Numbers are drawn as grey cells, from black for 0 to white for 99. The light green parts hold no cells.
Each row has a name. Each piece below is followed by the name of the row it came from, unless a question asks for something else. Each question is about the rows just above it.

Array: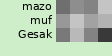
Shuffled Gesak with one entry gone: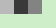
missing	[47]
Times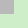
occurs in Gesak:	1

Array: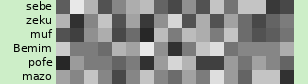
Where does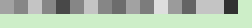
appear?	mazo
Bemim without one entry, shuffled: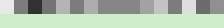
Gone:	[79]
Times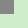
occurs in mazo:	4
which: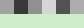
zeku
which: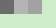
Bemim
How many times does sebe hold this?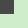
2

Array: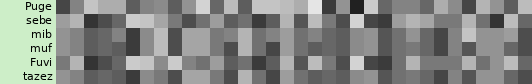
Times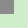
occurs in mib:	2
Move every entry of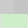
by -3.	[76 73]
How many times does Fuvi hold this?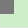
5
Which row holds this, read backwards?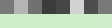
Fuvi

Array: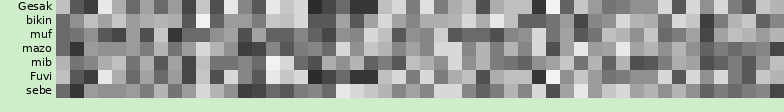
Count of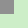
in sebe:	5
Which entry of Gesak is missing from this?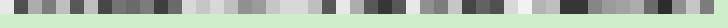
[87]
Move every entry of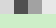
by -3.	[81 28 60 87]
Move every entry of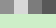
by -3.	[53 81 45 31]
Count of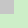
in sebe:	2
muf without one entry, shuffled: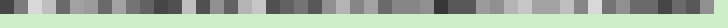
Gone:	[80]

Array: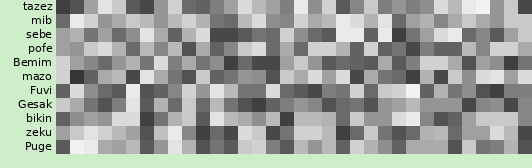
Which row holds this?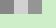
Fuvi
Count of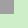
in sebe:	4
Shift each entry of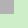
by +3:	[72]
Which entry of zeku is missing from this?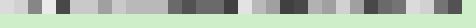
[75]

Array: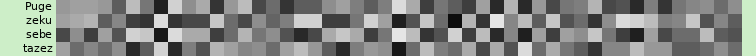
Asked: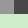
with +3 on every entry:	[62 31]
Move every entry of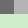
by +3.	[45 73]
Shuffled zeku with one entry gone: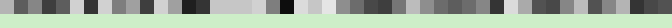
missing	[39]

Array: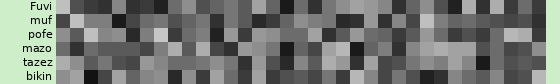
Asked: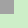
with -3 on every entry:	[60]
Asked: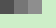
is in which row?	tazez
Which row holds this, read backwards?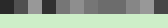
tazez
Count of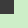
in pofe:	6

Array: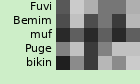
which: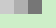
Fuvi
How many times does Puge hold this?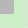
0
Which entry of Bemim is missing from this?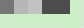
[23]
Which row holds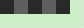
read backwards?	muf
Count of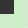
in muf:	0

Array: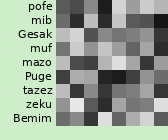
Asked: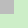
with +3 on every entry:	[76]
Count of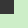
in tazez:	3
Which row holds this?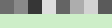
Bemim

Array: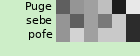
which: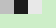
Puge
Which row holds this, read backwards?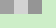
pofe
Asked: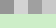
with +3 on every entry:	[61 85 65 81]
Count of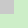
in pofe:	2
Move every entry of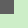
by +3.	[40]

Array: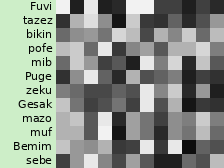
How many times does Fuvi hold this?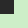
2
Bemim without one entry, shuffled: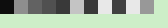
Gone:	[69]
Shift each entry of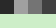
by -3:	[13 59 42 22]
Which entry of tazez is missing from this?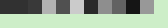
[86]
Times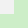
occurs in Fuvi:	3
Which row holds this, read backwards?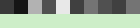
Gesak

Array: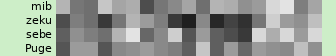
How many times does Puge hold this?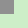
3
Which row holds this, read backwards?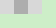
sebe

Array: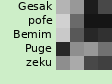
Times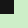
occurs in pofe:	2
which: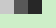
Bemim

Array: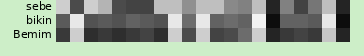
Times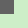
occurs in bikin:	5
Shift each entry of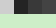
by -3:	[77 11 19 23]
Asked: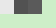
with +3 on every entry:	[93 35 38]
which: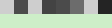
Bemim
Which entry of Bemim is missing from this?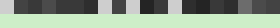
[77]
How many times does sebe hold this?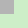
1
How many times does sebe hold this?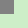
2

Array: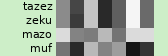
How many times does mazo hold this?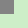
1
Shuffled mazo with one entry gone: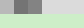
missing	[48]
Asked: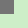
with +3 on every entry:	[48]
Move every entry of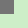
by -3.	[42]
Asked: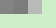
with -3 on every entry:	[48 45 69]

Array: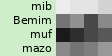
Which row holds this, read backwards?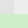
mib
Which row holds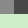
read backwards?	Bemim
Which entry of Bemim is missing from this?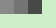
[56]
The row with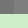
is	mazo
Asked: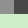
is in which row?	Bemim
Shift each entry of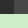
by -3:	[15 25]
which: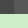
muf

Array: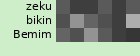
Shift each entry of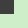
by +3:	[27]
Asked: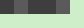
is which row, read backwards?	zeku
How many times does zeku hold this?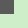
3
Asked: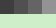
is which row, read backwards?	bikin
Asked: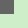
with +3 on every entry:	[42]
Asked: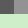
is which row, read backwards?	Bemim

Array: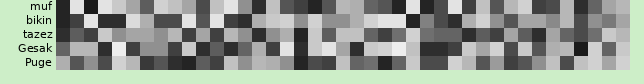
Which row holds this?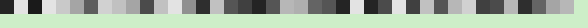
muf
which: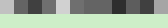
tazez
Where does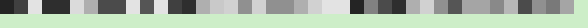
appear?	bikin
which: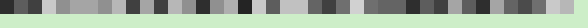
tazez
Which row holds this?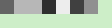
Gesak
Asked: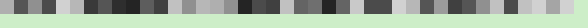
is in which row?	Puge
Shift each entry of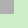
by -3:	[65]

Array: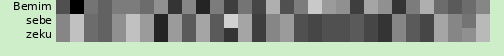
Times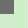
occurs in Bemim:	3
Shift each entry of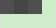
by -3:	[28 24 28]
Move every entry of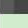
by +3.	[38 30]

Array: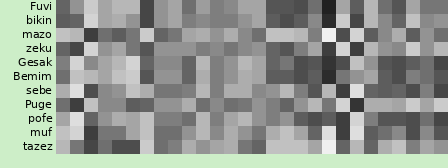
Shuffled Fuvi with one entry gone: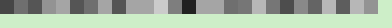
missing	[61]
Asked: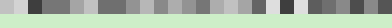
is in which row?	muf
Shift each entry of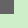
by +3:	[42]
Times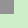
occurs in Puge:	4
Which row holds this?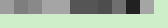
Fuvi

